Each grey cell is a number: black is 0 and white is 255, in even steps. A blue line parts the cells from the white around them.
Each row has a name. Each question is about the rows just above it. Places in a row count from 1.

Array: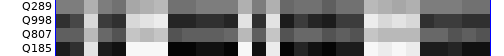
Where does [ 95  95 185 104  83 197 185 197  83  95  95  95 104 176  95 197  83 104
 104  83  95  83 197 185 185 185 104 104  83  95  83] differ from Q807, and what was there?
14, [185]
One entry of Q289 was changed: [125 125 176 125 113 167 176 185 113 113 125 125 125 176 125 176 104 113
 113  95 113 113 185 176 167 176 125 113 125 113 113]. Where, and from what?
28, [125]
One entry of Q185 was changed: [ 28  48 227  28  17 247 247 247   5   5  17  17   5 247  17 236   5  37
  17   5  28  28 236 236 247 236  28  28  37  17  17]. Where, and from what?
23, [247]
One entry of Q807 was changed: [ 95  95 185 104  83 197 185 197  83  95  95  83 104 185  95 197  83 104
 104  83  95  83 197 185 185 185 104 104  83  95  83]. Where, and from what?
12, [95]

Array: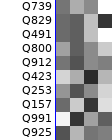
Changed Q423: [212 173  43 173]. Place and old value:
4, [182]
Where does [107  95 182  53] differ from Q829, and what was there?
3, [192]
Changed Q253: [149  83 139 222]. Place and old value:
4, [212]
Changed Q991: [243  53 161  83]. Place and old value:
4, [95]
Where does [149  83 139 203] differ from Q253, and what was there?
4, [212]

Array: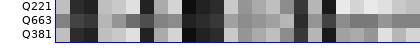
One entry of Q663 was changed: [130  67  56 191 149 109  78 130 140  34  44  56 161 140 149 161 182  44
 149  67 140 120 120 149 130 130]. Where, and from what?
4, [182]
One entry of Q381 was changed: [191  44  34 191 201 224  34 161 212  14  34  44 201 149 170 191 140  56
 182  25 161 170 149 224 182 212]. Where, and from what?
8, [170]
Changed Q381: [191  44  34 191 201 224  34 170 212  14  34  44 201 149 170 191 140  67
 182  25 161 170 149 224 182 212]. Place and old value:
18, [56]
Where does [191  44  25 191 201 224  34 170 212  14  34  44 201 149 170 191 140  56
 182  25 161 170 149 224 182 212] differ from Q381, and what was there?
3, [34]
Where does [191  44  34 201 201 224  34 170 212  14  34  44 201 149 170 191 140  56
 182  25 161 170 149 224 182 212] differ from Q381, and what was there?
4, [191]

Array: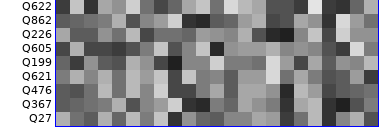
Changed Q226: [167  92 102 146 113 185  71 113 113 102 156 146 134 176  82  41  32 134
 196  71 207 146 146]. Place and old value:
3, [92]
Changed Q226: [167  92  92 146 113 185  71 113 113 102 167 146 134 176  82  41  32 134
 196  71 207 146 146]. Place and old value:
11, [156]
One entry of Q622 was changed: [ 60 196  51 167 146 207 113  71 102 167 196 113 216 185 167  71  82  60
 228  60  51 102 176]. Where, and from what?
16, [82]

